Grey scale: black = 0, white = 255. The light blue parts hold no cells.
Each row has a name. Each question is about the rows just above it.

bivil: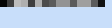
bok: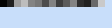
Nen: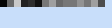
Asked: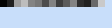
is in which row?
bok
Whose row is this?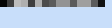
bivil

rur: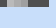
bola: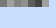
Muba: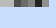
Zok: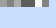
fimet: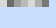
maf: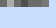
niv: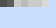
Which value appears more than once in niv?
[202]
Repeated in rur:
[79]
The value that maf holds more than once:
[107]

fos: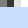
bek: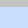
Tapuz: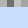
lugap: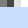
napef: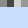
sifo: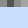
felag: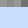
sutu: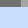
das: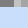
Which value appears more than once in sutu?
[113]
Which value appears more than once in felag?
[151]
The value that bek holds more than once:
[194]
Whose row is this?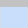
bek
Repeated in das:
[125]
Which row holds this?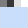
fos
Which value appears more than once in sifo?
[139]

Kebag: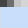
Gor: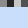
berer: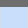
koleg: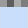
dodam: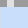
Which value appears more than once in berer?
[110]
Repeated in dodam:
[155]

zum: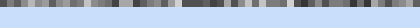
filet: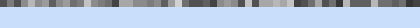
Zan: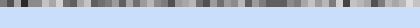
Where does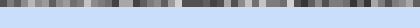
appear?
zum
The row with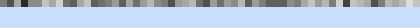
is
Zan
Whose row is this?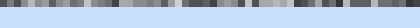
filet

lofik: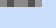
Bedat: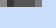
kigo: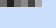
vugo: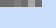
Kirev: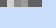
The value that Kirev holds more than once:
[98]
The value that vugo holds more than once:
[111]
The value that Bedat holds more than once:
[84]
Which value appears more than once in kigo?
[111]
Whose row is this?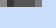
Bedat
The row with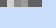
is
Kirev
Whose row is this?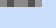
lofik

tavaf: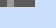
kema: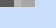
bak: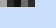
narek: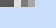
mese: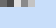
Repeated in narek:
[91]
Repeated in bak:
[44]
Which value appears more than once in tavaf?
[91]

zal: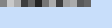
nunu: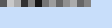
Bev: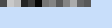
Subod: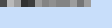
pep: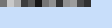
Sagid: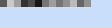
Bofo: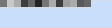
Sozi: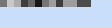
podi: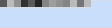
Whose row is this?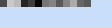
Bev
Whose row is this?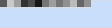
Sagid
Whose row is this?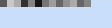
nunu

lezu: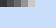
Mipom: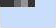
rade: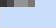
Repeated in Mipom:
[53]
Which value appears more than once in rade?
[148]
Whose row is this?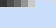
lezu

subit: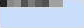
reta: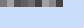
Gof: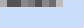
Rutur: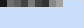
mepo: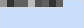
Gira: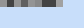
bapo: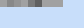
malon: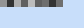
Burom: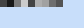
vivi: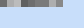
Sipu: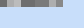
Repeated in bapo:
[161]
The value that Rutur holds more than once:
[67]
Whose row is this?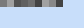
reta

